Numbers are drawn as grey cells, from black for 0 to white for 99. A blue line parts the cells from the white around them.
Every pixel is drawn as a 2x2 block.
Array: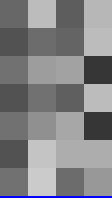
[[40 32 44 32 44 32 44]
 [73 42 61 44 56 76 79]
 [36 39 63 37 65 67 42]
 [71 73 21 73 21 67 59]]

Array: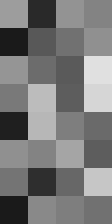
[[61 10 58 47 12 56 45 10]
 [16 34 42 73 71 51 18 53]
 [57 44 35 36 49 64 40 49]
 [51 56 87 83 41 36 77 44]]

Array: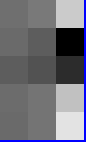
[[43 41 36 42 41]
 [47 36 32 45 45]
 [79  0 17 75 88]]

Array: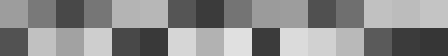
[[61 32]
 [47 75]
 [28 63]
 [46 80]
 [70 28]
 [71 22]
 [33 83]
 [23 69]
 [45 87]
 [60 23]
 [61 85]
 [31 81]
 [43 72]
 [75 35]
 [73 23]
 [76 21]]

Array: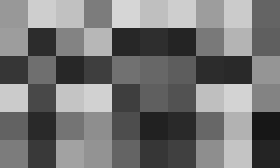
[[59 61 21 79 38 48]
 [80 17 43 28 16 22]
 [75 51 15 76 45 63]
 [48 71 24 81 55 57]
 [83 15 44 24 30 39]
 [74 18 40 37 13 21]
 [80 14 36 32 16 25]
 [61 47 17 74 40 55]
 [79 70 16 82 69 76]
 [39 37 58 51  9 14]]

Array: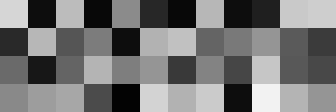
[[83 16 41 53]
 [ 5 71  9 61]
 [73 33 39 65]
 [ 3 48 70 29]
 [54  5 49  1]
 [15 69 58 82]
 [ 3 75 22 69]
 [71 39 51 79]
 [ 5 47 27  5]
 [12 58 77 94]
 [78 35 34 70]
 [80 23 28 58]]
